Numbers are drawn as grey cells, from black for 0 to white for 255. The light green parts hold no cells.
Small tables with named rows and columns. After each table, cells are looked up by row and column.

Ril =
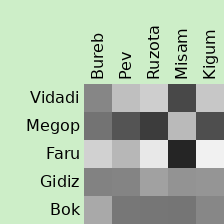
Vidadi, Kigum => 199
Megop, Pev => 84
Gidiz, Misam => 147
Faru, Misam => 37
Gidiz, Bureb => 130
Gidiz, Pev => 132
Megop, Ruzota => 60
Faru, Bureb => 209
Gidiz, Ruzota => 161
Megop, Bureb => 115
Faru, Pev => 183
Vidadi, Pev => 191
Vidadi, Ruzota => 206
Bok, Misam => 117
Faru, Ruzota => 232
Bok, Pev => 119
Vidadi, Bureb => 134
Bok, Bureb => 169
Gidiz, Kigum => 149
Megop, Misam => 186
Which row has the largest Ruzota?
Faru

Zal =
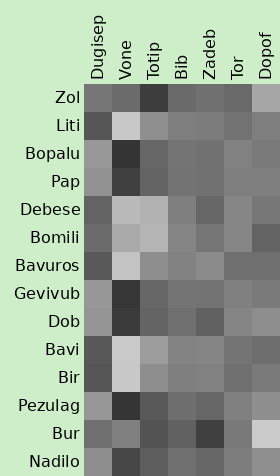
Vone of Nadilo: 71
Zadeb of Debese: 103
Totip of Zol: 61
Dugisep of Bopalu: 152
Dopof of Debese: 119
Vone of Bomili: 170
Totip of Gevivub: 102
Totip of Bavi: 156
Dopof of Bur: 203
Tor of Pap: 126
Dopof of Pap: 127
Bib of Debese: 127
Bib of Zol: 106
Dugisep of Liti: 86

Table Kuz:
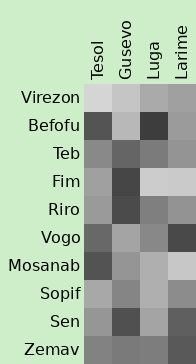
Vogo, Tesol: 104
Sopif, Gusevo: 133
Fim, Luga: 204
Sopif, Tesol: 168
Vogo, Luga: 136
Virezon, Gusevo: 197
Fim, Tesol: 160
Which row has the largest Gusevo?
Virezon

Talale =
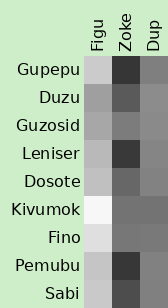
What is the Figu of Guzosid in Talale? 167
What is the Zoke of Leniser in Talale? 57
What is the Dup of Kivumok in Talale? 115
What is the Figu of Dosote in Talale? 192
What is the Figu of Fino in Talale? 223
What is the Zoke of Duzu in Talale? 90
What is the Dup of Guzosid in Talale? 138
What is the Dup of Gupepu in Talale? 127
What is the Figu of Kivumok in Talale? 247
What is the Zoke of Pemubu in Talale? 55
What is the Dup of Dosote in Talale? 130
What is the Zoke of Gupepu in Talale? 54
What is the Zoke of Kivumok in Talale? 115
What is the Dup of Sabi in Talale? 128
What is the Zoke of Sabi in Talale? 77

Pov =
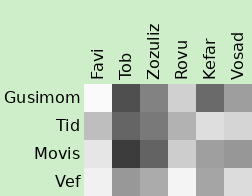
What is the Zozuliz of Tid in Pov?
121
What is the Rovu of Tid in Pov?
178
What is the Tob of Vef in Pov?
152
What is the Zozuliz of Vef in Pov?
171
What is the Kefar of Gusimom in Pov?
106
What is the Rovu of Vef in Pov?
244
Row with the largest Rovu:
Vef

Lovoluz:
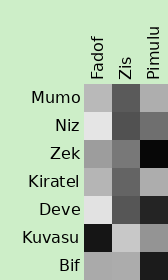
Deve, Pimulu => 36
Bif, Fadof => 170
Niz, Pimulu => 111
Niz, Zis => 81
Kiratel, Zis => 100
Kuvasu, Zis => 200
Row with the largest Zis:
Kuvasu

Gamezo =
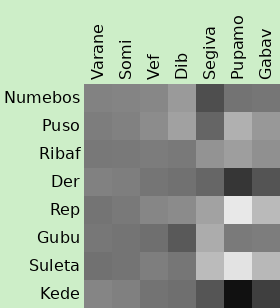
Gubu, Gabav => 125
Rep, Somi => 121
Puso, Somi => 129
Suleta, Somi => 116
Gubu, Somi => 116
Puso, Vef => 140
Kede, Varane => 133
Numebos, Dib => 154
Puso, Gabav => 152
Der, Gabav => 84
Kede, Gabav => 63
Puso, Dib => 161
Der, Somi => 126

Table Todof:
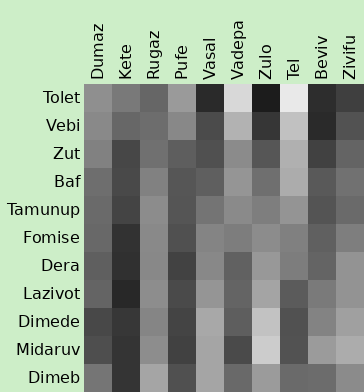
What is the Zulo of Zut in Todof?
86
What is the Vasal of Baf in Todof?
95
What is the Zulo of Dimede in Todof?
194
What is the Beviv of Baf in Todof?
89
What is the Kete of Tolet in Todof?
121
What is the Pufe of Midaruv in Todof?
65
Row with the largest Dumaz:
Tolet

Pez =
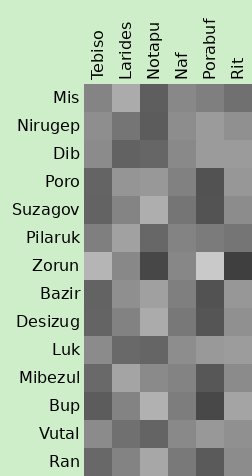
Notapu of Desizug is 171
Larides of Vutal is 112
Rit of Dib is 155
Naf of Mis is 136
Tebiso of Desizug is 100
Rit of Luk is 156
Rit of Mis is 112
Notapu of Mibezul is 138
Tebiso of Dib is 139
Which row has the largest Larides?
Mis

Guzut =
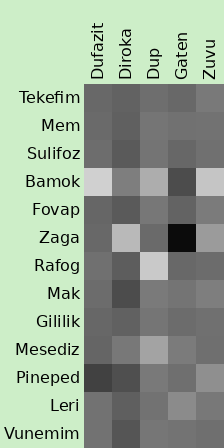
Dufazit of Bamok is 208
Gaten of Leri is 139
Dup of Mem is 117
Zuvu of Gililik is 112
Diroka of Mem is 96
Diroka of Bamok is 126
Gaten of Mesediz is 123
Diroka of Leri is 95
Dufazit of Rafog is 112
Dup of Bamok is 173
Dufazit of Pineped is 65
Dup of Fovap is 119
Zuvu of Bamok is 197
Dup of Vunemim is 118
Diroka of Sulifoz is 90
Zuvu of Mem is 114
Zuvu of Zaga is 155
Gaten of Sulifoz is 103
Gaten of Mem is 113
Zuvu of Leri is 120

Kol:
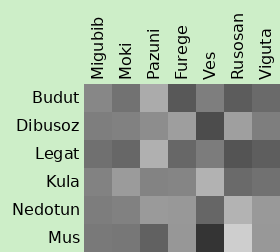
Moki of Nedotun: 129
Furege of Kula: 133
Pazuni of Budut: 171
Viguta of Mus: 152
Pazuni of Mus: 97
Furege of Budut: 88
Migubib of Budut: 135

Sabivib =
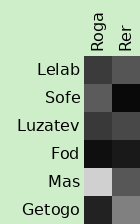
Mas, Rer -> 87
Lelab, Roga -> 59
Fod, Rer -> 25
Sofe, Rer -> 9
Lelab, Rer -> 85
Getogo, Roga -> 34

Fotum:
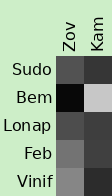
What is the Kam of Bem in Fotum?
199
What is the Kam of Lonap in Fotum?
62
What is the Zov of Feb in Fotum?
115
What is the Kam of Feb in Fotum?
64
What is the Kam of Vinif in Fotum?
44
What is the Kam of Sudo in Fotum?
54
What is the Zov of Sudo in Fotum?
82
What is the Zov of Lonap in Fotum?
77
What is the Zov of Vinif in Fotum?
134
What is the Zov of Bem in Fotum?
8
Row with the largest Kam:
Bem

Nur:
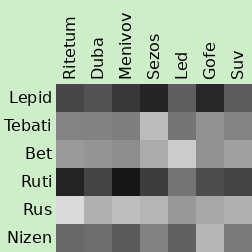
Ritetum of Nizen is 104
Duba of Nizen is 110
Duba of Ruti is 68
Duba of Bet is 148
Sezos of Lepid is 37
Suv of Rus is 176
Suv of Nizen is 122
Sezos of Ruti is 61
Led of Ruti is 117
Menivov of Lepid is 56
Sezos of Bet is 171
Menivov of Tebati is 126
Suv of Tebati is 131
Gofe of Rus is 167
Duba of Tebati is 130
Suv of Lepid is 93
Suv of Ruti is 68
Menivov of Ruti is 22
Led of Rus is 152
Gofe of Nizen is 182

